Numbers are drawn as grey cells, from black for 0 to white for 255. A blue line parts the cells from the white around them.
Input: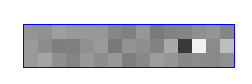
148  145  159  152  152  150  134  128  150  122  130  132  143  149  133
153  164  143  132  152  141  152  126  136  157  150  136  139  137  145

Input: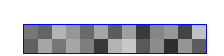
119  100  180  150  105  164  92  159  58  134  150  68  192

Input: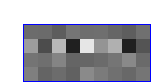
108  107  93  117  110  111  102  94  112
116  111  132  101  102  107  117  137  106

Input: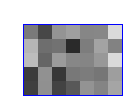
122  71  148  159  134  135  218
188  101  155  135  133  152  218
64  144  67  88  147  132  165

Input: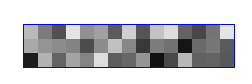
186  124  81  229  145  161  90  207  85  195  221  99  71  116  228
27  178  99  163  132  221  93  103  148  17  72  184  97  99  88

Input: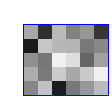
167  48  187  130  150  55
144  119  240  222  102  161
135  194  28  120  152  187

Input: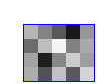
181  131  88  24  150
163  30  135  204  158

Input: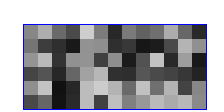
135  174  106  74  205  124  40  122  97  111  172  103  41
148  186  51  145  147  64  142  27  82  194  41  158  25
143  195  17  39  188  204  179  106  193  112  180  67  135

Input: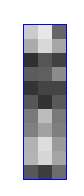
203  231  102
48  85  65
52  68  68
121  188  121
178  221  154
87  61  108
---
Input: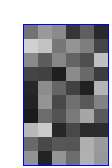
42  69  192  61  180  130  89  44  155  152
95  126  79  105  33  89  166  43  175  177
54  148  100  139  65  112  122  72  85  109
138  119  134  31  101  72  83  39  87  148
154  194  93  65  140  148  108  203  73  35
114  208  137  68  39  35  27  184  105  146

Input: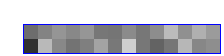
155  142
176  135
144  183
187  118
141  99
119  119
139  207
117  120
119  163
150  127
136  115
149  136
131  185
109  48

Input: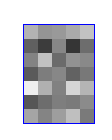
194  109  137  120  181  139  122
170  53  146  98  213  122  191
153  135  107  135  129  126  158
148  60  193  125  176  109  132
179  96  131  90  238  86  165

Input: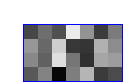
123  140  157  75
60  177  166  59
147  53  48  181
235  55  118  126
80  206  223  7
110  104  97  131
71  151  136  88

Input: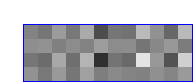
185  124  208  154
103  152  83  133
145  136  152  144
186  117  228  129
114  141  105  132
118  140  116  138
77  157  48  126
170  130  180  160
120  140  111  118
155  128  168  153
118  146  108  120
131  142  118  146

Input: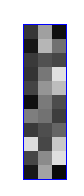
16  113  70  224  189  76  61  101  200  223  10
160  182  81  119  149  122  114  78  71  139  163
54  23  58  52  68  16  126  58  220  70  24
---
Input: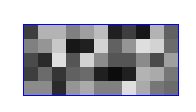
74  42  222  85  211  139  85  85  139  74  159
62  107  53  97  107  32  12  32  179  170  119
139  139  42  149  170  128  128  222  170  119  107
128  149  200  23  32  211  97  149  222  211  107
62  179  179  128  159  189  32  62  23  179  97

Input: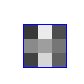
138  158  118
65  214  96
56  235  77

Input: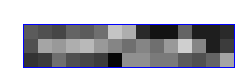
51  60  111  80  70  60  7  144  144  122  122  91  80  100  165
91  80  70  100  91  111  196  174  42  19  19  100  30  30  42
80  165  153  174  185  153  133  111  133  111  153  207  133  30  60

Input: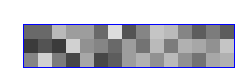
59  83  59  209  145  133  105  157  115  186  124  177  167  145  197
105  105  186  157  157  105  221  83  133  197  186  133  93  124  93
133  209  124  71  167  71  93  157  177  145  186  145  115  167  177

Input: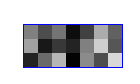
161  24  56  35  128  206  86
128  77  116  14  65  172  97
35  106  182  3  139  77  216

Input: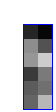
38  7
141  82
92  112
58  122
101  183
150  204

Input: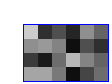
59  26  109  183  131  100
204  47  79  37  143  100
143  153  131  15  79  47
165  165  121  15  69  109

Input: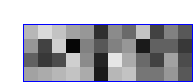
97  56  76  207  139  36  230  171  106  66  162  76
151  66  207  6  129  88  129  151  26  97  97  56
162  171  183  195  171  26  183  195  118  118  151  88
183  218  195  162  151  47  139  106  195  66  129  88
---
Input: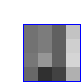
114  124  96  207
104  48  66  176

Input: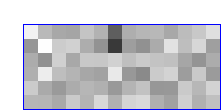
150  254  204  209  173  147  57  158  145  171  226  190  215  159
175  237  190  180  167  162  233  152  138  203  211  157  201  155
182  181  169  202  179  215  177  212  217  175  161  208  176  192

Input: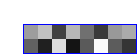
97  32  221  20  90  250  92  53

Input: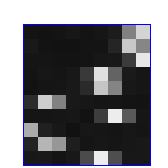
25  19  18  18  20  20  37  200  134
20  23  21  24  57  223  99  26  22
44  205  129  25  23  21  22  20  19
171  32  24  17  23  22  20  23  21
24  25  20  24  75  237  78  24  24

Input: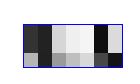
51  34  214  239  245  15  219

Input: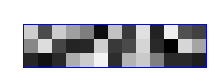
135  221  70  36  39  207  57  74  213  41  1  214  165

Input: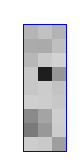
171  170  191
199  30  150
207  205  199
122  152  204
